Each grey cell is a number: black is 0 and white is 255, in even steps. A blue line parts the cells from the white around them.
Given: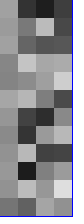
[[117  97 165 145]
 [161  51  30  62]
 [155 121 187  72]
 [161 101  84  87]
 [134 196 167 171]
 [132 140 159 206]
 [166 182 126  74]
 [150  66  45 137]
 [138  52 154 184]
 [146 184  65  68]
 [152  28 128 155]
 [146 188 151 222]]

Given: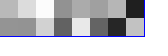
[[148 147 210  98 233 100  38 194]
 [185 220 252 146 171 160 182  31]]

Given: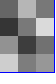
[[206 125 151]
 [102 182 120]
 [ 53 121 218]
 [146  61 113]]

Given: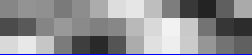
[[217 232 198 123  62  41  84 172 224 238 203 150 115  96]
 [134 147 144 122 141 172 221 230 190 125  56  35  95 170]
 [ 75  89 133 153 138 128 135 185 217 242 201 115  54  44]]

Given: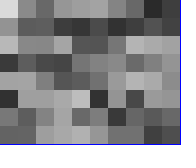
[[ 99 100 158 168 177 150 113 113  64  78]
 [218 138 104 150 158 163 132 104  42  62]
 [147  92  94  61  54  75  50  62  82  66]
 [184 136 135 165  85  84 118 180 170 162]
 [ 58  93  73  69 117 130 137 106 128 148]
 [163 164 127  85  92 113 154 180 170 140]
 [ 49 159 159 169 189  50 148  72 154 149]
 [120  93 131 165 105 125  57 102  89 104]]

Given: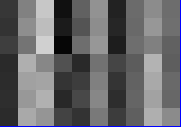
[[ 43 169 149  67  51 121  60  95 175 139]
 [ 55 129 199  16  97 146  34 107 140 109]
 [ 51 142 189  27  84 141  38 105 151 111]
 [ 62 116 208   6 110 151  29 110 128  97]
 [ 42 175 135  81  41 114  69  92 179  94]
 [ 44 161 164  52  61 128  52  98 169 105]
 [ 46 152 177  40  72 135  45 101 162 103]]

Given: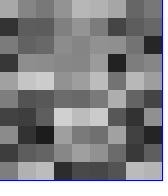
[[126 177 188  44  73  71  83 187 180]
 [168 133 120 147 183 178 166 102 119]
 [ 51  93  92 128 148 124  69  93 103]
 [123  98 104 140 133 145 143 115  38]
 [ 55 142 140 135 134 155  34 125 134]
 [161 197 204 146 158 188 115 184 158]
 [126  83  88 108 105 122 174 100  68]
 [ 66  62  94 208 188 203  87  50 144]
 [139  50  28 159 122 112 161  65  36]
 [ 61  93 100 135 159 145 107  57  94]]

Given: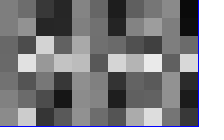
[[139 204  53  89 145 109  84 171 221 117  56]
 [126 109  56  38 132 102  29  95 118 138  10]
 [126 146  38  39 128 113  36 131 157 126  13]
 [104  76 211  97 169 112 106  80  64 126 107]
 [105 225 152 195 188  88 213 180 234  96 216]
 [114  84 119  55 143 128  51  99  90 146  43]
 [129 107  76  22 140 132  30  96  98 145  27]]
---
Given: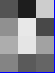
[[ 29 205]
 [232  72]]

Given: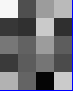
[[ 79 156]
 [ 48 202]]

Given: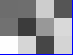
[[110 205]
 [ 59 152]]

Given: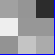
[[149  44]
 [151 151]]

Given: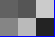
[[ 85 203]
 [186  35]]

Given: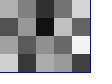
[[128  49]
 [152  18]]

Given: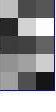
[[ 74  84]
 [211 252]]
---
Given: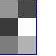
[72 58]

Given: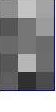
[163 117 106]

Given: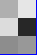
[230 220]

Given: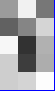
[119 133 247]

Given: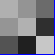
[107 177  83]

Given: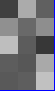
[ 96 105 190]
